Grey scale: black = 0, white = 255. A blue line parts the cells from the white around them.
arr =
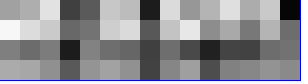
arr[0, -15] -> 161
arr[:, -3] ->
[172, 120, 66, 135]
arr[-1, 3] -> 89
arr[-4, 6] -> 188
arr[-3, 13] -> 180
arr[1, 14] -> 109
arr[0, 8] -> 219
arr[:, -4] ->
[223, 169, 68, 129]
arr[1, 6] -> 218
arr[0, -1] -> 6
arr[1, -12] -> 104
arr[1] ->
[247, 220, 202, 104, 115, 206, 218, 88, 195, 231, 141, 169, 120, 180, 109]
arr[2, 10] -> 33
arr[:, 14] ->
[6, 109, 114, 138]
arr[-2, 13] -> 109
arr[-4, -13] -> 226
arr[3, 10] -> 77
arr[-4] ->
[161, 174, 226, 64, 90, 199, 188, 28, 219, 151, 180, 223, 172, 201, 6]
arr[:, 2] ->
[226, 202, 124, 144]

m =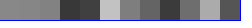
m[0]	136
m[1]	134
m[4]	64

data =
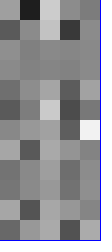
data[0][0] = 159
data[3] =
[138, 130, 133, 130, 138]
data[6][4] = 242
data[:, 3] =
[140, 57, 134, 130, 92, 76, 94, 148, 110, 114, 151, 82]
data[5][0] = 90
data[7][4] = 131
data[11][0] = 104
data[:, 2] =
[204, 194, 137, 133, 165, 202, 161, 169, 158, 152, 167, 170]
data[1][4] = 139
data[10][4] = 133
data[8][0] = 115

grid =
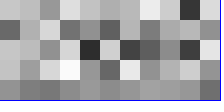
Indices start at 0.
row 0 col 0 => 199
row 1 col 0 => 105
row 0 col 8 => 205
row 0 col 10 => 219
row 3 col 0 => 195
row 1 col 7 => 124
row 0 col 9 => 54
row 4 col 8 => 158
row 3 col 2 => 215
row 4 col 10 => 111
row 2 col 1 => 188
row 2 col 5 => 208
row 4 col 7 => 162
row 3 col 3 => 250
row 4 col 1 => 126

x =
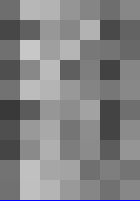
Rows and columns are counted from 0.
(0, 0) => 110
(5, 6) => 111
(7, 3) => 125
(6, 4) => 141
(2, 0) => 112
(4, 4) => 132
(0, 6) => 135
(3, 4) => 126
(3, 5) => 66
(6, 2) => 168
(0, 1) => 183
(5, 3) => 141
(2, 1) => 199
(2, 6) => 104
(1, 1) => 96
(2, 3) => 181
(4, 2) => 180
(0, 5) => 110
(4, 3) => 152

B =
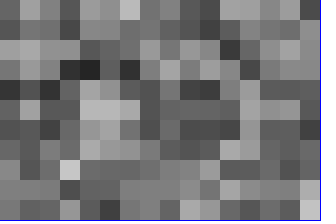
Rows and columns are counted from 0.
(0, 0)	101
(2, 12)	102
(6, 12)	149
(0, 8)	129
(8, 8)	125
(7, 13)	101
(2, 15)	138
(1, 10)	65
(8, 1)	85
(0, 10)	75
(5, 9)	101
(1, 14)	110
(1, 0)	85
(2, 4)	87
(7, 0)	103
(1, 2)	112
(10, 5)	64
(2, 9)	151
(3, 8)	164
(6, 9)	76
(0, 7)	114
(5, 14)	149
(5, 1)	161
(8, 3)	198
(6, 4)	150
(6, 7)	79
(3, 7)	126
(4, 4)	164
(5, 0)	98
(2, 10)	135
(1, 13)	117
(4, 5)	145
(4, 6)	91
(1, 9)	84

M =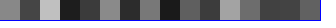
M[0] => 136
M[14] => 67
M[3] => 29
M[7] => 120
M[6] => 44
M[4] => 59

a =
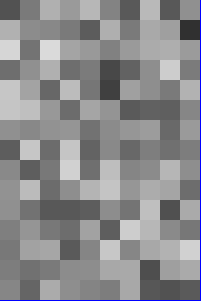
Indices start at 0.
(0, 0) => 82
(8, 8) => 182
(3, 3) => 110
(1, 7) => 169
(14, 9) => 90
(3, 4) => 123
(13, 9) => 170
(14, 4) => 132
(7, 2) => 108
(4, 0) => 198
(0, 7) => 185
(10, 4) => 93
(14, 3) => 142
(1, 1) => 140
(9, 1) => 187
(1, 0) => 177
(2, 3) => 164
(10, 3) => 88
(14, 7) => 87
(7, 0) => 93
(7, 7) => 126
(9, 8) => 165
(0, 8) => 88
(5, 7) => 97
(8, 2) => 120
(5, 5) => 148
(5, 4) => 165
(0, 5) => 131
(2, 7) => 171
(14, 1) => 101
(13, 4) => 141
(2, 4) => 153
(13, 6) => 169
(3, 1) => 144
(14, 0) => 134
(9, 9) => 109

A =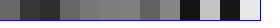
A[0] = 104
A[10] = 195
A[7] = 98
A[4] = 120

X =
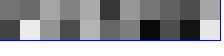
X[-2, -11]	115
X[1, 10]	230
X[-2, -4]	117
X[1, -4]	9
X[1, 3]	76
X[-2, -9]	164
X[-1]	[66, 234, 147, 76, 180, 102, 125, 9, 78, 19, 230]

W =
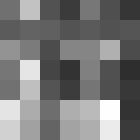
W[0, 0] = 112
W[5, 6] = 51
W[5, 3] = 174
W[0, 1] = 194
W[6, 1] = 161
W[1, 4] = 90
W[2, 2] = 76
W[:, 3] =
[59, 83, 133, 51, 60, 174, 163]
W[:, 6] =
[54, 85, 76, 46, 56, 51, 58]
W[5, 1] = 172
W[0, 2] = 82
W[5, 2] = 110
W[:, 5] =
[79, 82, 176, 80, 79, 254, 235]
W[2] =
[147, 123, 76, 133, 133, 176, 76]
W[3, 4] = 128
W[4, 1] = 191
